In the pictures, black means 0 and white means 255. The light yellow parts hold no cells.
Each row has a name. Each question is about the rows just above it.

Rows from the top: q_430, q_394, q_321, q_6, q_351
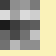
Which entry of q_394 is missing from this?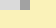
[206]
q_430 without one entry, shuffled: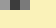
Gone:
[142]
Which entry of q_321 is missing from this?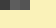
[27]
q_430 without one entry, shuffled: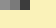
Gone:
[153]

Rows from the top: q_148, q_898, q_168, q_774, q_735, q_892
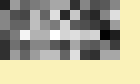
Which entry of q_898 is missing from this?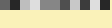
[70]
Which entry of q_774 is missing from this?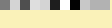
[244]
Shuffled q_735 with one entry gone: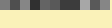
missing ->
[112]
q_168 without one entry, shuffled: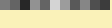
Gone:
[190]
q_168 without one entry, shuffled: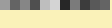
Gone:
[146]

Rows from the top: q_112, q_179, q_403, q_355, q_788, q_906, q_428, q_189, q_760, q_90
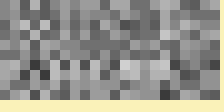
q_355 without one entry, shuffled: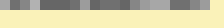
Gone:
[197]
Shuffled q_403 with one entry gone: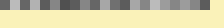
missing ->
[146]
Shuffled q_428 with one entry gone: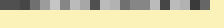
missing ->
[208]
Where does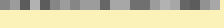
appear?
q_112
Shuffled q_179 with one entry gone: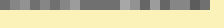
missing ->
[123]

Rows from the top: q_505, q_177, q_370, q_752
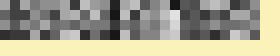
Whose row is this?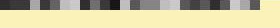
q_752
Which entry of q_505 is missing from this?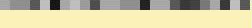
[132]
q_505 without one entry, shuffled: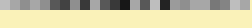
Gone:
[78]
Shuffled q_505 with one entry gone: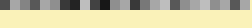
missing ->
[155]
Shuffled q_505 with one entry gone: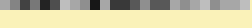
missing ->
[155]
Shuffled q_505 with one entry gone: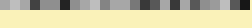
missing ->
[78]
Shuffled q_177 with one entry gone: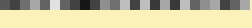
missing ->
[178]

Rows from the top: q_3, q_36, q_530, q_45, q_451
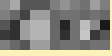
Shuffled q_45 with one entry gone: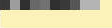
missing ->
[198]
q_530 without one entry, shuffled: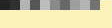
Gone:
[25]
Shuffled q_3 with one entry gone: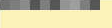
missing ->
[169]
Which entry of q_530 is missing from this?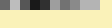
[36]
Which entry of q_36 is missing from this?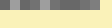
[67]

